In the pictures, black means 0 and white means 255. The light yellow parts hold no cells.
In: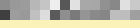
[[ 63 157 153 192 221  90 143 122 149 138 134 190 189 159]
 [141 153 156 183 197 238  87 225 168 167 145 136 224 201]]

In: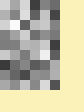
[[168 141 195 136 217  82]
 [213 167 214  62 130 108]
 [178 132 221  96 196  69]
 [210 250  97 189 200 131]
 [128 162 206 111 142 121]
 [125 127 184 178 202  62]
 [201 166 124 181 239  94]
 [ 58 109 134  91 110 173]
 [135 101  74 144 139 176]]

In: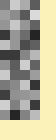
[[142  37 131 187]
 [124 203 171  92]
 [158 140  89 218]
 [149 199 150  98]
 [ 56 150 109  36]
 [192 151  76  96]
 [ 57  57 134 183]
 [145  93 206  99]
 [202 100 100 157]
 [121 137 196  52]
 [ 63 145 150 158]
 [207 128 187  58]]

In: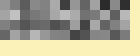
[[102 163 130 182 151 131 129  68  83 134 135  88 123]
 [151 126  92 137 130 170  62 150 100 162  43 138  47]
 [164 193 103 120 128 167 187 171 114 122 168  95 184]
 [128 111  85 102 106  80  94 159  67 168  99 129 163]]

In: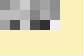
[[162  79 201  76  48 238]
 [138 173 204 149 163 142]
 [188 188 182 132 172 146]]

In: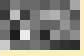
[[201 105 103 116  96  60  49  44]
 [ 78 127 105 106  91 113  93 165]
 [ 55 191  60 121 165 176 134  81]
 [125  60 151 122 100 101 147 111]
 [109  28 234 104  38 150 113 142]]

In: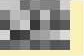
[[ 95 107 124  86 109  86  90]
 [200 197 111 140 131 128 208]
 [130 188 180  93 194 103 142]
 [ 78 166 203  55 139  76  89]
 [211  53  68 152 162 186 217]]

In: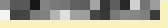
[[243  66  70 123 128 179 222 160 157  68  56 121 137 134 127  58]
 [136  87  88  23 131 121 117  97  93 164  53  94  39 208 116 156]]

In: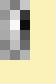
[[166 130 179]
 [173 125 199]
 [147 215  54]
 [173 248  13]
 [169 204  85]
 [130 190 107]]
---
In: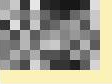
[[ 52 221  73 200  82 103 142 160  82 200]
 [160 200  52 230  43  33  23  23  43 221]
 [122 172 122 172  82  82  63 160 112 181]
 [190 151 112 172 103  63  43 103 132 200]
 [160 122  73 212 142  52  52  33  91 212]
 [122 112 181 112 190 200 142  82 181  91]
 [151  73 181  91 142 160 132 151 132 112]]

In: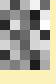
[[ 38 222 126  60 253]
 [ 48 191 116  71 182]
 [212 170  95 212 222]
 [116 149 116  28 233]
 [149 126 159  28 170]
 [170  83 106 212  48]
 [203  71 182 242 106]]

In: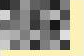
[[183 173 126 173 117  84 222]
 [105 117 138  55 105  23 138]
 [202 105 162  45 126 162  55]
 [211  96 138  64 150 183  73]
 [ 34  64 150  96  84  34 126]]

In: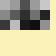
[[ 56 188  26  16 145]
 [178 155  80 155 200]
 [136  90  47 113  35]]

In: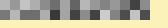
[[120 183 110 110 174  56 164  66 140  66 204 131  77 195  77]
 [183 152 195 174 140 110 164 100 183 152 131 152 120  66 140]]

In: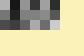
[[ 75  63  97 170 109 203]
 [118  35 128 128 138  87]
 [179  23 148  54 160  45]]

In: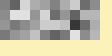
[[140 225 225 149 213 109 149  99 182 182]
 [121 149 161 193 130  99 121 225 140 182]
 [149 121 140 161 204 204 193  55 109 173]
 [130  99 213 173 161 130 173 204 109 140]]
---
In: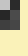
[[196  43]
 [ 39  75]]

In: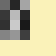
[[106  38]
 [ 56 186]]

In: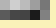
[[180 207]
 [ 91  71]]

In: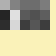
[[176 130]
 [ 37 224]]

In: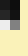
[[25 13]
 [38 18]]

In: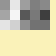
[[148 231]
 [165 245]]

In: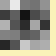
[[164 233]
 [ 60  95]]

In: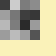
[[ 61 204]
 [159 119]]
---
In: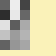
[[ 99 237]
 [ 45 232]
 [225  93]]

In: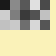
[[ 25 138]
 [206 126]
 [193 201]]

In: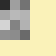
[[ 43 159]
 [168 185]
 [212 131]]

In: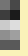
[[116  72]
 [ 61  27]
 [203 221]]

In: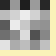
[[ 38 152]
 [188 210]
 [ 90 235]]

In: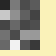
[[ 38 122]
 [200 144]
 [ 69 104]]
